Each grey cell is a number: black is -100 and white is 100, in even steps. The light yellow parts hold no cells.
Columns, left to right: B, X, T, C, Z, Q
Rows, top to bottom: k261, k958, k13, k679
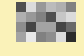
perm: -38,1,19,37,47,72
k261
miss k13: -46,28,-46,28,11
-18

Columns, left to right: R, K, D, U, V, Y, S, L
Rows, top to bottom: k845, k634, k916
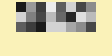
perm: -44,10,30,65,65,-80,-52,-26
k916
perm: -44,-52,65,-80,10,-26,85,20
k845
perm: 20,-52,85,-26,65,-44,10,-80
k845
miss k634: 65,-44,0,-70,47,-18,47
75

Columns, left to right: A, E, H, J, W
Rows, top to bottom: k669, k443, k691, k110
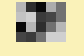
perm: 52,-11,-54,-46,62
k443
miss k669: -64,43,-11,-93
35
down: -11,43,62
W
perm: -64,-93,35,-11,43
k669
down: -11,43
W

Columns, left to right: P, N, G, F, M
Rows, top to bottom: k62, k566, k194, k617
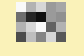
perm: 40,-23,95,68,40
k194
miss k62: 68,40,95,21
30

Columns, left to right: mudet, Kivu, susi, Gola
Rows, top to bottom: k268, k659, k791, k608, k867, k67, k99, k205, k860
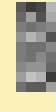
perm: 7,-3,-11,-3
k791
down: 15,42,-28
susi
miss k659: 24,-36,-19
33
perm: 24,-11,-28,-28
k860
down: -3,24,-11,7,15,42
susi

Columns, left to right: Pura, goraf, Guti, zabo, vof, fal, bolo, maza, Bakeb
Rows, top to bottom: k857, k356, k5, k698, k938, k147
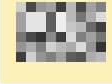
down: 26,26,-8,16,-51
Pura
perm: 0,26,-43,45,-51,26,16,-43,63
k857
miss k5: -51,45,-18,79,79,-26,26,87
55
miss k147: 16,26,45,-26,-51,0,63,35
-34
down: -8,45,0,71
bolo

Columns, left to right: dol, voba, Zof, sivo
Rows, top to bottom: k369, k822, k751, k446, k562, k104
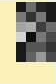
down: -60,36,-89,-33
voba
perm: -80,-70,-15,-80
k369
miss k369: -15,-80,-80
-70

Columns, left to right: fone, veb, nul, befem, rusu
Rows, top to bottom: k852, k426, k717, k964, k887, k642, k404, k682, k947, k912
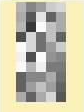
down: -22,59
rusu
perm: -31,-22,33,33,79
k426
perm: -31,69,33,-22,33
k912

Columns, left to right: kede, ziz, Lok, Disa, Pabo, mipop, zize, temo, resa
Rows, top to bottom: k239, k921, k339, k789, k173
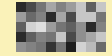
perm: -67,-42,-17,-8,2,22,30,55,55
k921
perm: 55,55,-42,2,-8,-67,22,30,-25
k239

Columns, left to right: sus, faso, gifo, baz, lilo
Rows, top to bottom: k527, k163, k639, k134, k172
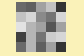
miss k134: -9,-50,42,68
60
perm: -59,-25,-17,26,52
k527
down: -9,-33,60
baz

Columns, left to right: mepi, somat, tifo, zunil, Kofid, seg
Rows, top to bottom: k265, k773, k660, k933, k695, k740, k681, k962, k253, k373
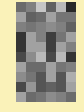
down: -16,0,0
tifo
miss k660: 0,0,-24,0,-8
10
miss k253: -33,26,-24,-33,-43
18

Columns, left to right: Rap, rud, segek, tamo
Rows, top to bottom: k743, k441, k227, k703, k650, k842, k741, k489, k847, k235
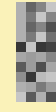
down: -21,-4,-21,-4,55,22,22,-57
rud
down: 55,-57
segek
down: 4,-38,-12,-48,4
tamo
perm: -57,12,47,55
k489
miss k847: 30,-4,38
22
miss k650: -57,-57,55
-48
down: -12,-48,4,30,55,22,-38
tamo

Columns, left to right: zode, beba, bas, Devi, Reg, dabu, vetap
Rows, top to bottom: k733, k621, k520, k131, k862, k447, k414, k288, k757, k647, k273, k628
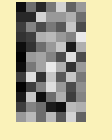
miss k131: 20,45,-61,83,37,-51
3
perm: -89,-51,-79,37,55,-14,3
k647
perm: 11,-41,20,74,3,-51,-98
k757
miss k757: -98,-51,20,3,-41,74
11
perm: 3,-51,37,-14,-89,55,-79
k647

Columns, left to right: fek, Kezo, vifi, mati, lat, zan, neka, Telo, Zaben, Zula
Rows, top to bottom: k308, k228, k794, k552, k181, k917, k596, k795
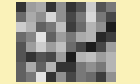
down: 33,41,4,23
Kezo
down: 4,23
Kezo
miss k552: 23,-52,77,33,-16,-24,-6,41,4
-69
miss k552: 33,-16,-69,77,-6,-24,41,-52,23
4
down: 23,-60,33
Kezo
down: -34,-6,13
Zaben

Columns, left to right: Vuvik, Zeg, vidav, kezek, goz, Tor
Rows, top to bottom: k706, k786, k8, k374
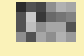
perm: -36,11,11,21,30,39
k374
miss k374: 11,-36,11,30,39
21
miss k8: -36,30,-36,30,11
49
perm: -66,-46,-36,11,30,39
k706
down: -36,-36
Vuvik

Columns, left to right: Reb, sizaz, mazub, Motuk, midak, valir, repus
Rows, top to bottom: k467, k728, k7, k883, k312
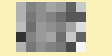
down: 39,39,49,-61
Reb
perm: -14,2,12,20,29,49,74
k7
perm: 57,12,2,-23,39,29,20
k467
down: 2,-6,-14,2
sizaz

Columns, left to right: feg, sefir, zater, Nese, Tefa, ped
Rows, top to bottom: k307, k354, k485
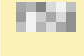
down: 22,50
feg
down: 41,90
sefir
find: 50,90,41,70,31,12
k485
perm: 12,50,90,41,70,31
k485

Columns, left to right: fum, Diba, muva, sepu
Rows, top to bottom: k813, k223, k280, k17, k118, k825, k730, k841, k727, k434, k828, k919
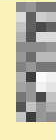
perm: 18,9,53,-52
k919
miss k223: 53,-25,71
61
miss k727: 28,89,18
79
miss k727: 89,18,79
28
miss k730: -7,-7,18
1

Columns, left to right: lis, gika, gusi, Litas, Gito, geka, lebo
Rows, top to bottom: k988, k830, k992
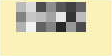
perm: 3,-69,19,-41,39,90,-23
k992
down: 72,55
gika
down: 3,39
lis
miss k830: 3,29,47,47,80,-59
55
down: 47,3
lis
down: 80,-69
Gito
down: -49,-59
geka

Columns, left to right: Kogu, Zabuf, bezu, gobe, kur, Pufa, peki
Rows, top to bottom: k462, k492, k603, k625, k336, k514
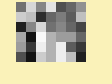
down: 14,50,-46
peki
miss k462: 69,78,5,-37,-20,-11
14
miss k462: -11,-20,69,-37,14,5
78
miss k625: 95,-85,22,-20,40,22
31

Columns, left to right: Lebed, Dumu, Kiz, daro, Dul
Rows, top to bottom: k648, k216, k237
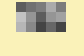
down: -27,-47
Kiz
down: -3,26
Dul

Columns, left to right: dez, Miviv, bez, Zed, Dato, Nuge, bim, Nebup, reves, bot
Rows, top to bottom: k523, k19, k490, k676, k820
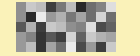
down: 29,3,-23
bim
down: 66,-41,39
reves
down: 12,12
dez
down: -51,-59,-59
bez
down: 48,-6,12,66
Nuge

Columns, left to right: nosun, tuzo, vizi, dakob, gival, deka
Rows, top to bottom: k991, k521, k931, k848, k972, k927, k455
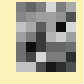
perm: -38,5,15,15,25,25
k521
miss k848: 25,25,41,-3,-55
59
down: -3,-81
dakob
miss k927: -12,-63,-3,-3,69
-46
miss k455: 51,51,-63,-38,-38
-81
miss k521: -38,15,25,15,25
5

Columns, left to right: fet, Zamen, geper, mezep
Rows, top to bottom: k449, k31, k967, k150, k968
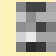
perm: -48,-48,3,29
k449
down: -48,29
geper
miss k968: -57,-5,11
-67
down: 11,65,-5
fet
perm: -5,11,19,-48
k967
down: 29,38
mezep
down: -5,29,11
mezep

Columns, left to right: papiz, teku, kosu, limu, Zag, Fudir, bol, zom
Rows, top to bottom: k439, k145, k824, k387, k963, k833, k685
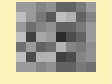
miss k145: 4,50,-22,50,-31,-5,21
40
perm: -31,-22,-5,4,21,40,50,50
k145
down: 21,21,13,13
zom
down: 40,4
kosu
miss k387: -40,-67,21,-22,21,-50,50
31
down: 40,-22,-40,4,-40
Fudir

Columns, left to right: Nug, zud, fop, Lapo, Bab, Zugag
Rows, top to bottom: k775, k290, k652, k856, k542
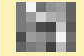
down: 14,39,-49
Lapo
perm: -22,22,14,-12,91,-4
k775
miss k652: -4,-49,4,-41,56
-31
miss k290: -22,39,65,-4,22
31

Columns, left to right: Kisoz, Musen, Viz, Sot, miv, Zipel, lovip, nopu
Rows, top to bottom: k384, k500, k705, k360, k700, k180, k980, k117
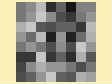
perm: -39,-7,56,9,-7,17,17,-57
k500
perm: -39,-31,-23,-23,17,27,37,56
k117
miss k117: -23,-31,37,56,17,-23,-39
27
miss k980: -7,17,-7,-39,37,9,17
-47

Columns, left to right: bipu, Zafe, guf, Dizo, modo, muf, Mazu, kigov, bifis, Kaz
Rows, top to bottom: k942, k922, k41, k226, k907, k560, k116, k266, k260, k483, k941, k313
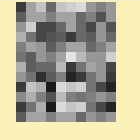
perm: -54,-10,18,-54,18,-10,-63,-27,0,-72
k266
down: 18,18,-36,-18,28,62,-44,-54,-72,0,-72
Kaz
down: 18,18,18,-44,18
bifis
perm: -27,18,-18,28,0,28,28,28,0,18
k313
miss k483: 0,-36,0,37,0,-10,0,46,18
8

